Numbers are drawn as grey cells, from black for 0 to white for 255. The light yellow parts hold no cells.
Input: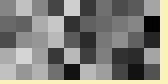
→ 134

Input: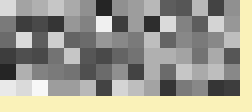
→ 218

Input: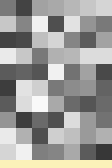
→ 121

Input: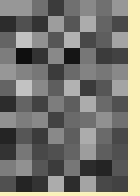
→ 151

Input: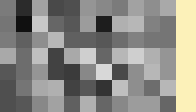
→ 123

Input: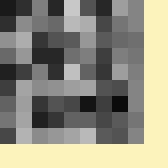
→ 26

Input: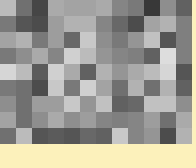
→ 186
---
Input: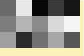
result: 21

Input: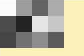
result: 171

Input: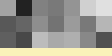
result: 224

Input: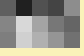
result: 141

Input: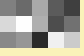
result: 63

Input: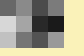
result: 123

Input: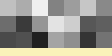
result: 137
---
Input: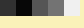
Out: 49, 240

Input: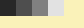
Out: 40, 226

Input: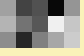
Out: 161, 204

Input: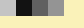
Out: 196, 148

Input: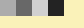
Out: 172, 35

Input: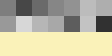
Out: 126, 49

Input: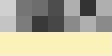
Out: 208, 138

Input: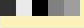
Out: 49, 158
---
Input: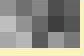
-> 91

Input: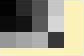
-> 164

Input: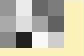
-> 32

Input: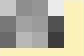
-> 184

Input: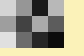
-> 109

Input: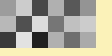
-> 176

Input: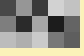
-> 201

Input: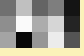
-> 149
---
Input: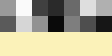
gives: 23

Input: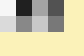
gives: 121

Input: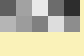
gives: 141

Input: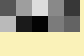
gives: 99

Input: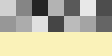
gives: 101

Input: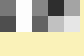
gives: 230

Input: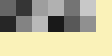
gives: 144
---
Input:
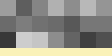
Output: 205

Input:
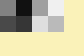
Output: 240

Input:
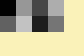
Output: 194

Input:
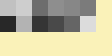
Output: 220

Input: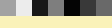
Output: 236

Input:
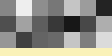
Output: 238

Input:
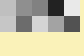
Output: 233

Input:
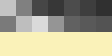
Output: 218

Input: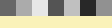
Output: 231

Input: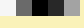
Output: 246
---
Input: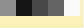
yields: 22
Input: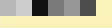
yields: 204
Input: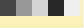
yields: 153
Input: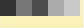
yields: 118
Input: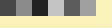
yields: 140
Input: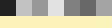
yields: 193
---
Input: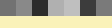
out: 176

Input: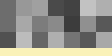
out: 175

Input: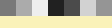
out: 33

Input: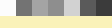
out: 142

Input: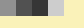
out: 145

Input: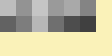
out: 183
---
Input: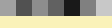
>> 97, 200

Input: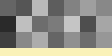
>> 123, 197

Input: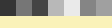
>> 184, 234

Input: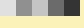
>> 196, 224

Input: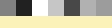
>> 198, 255

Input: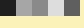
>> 138, 221
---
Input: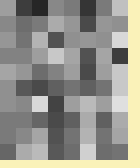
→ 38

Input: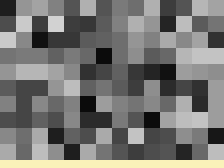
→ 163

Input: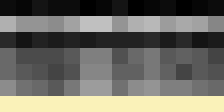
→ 20

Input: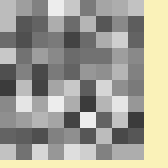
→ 129

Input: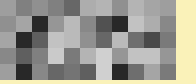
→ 144

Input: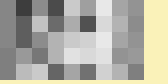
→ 140

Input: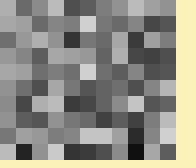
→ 139

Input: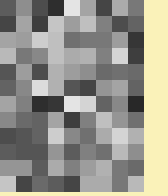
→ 77
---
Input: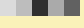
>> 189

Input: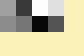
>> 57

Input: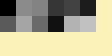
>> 139

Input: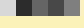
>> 44

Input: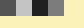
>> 195

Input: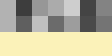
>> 60

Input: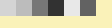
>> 188
